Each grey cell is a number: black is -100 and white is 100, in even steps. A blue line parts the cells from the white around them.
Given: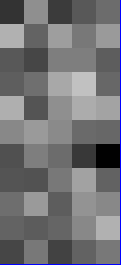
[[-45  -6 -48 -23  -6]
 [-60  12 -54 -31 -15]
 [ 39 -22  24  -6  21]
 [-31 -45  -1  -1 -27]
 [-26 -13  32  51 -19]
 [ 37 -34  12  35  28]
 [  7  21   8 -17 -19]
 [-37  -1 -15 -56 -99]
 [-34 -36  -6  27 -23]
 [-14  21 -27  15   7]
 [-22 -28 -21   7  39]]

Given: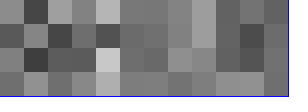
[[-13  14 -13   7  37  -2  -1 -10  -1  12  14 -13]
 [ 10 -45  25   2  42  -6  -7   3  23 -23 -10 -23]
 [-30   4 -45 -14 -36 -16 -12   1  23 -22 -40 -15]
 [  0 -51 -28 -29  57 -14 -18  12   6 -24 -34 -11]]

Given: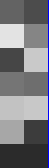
[[-66 -66]
 [-22 -40]
 [ 78   4]
 [-45  58]
 [ -8 -14]
 [ 52  57]
 [ 31 -53]]

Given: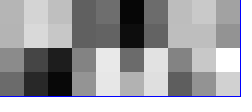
[[-16 -69 -94  16  81  40  75 -26  15  64]
 [ 42  66  50 -25 -14 -95 -15  48  58  27]
 [ 41  70  56 -25 -22 -90 -22  49  49  15]
 [  9 -46 -77   3  83 -16  77   3  57 100]]

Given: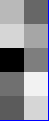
[[ -29   68]
 [  45  -19]
 [  68   30]
 [-100   -1]
 [ -12   90]]

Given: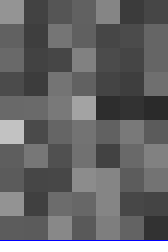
[[-28 -29   7 -30  -1 -22 -61]
 [ 16 -48 -33 -24   4 -54 -45]
 [-24 -51  -8 -25 -45 -41 -21]
 [-18 -48 -45   1 -41 -46 -21]
 [-41 -53  -9 -24 -47 -51 -13]
 [-18 -17  -5  28 -65 -61 -67]
 [ 52 -42 -21 -10 -24  -5 -29]
 [-26  -7 -37 -11 -48 -18   1]
 [-29 -45 -44  10   4 -28 -10]
 [ 15 -50 -15 -19   4 -44 -47]]

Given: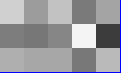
[[ 37  31  31  -6  46]
 [ 63  22  52  -4  29]
 [ -2  -7   5  91 -53]]
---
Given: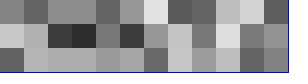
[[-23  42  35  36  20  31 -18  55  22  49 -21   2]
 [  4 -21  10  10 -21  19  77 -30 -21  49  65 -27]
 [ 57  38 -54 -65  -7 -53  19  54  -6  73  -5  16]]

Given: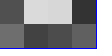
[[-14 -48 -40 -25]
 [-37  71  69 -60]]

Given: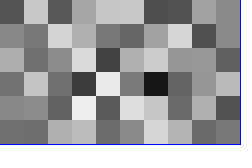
[[-11 -13  37  47 -15   8  68  41 -16  -6]
 [-33  57 -31  30  55  56 -39 -36  27   8]
 [  7  -5  66  38  -5 -20  26  67 -37   8]
 [ 36 -12  10  70 -48  38  59  17  19 -25]
 [-10  54 -12 -53  83  -4 -83 -21  17  46]
 [  6   9 -23  86 -29  74  55 -17  37 -35]]

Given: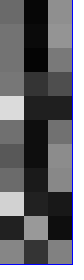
[[  5 -59   1]
 [-17 -95  12]
 [-10 -92  16]
 [-10 -97  -5]
 [ -7 -59 -39]
 [ 72 -76 -76]
 [-12 -89 -11]
 [-31 -89  10]
 [-16 -80   7]
 [ 65 -74 -81]
 [-74  20 -89]]

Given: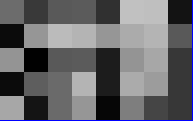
[[ 31 -84 -17  18 -95  -1 -46 -57]
 [-15 -55 -30 -29 -62  51  50 -85]
 [-91  18  47  41  18  34  41 -30]
 [ 16 -99 -30 -29 -78  16  31 -57]
 [-91 -26 -17  41 -78  34  22 -57]]

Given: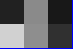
[[ 64  11 -62]
 [-74   8 -81]]
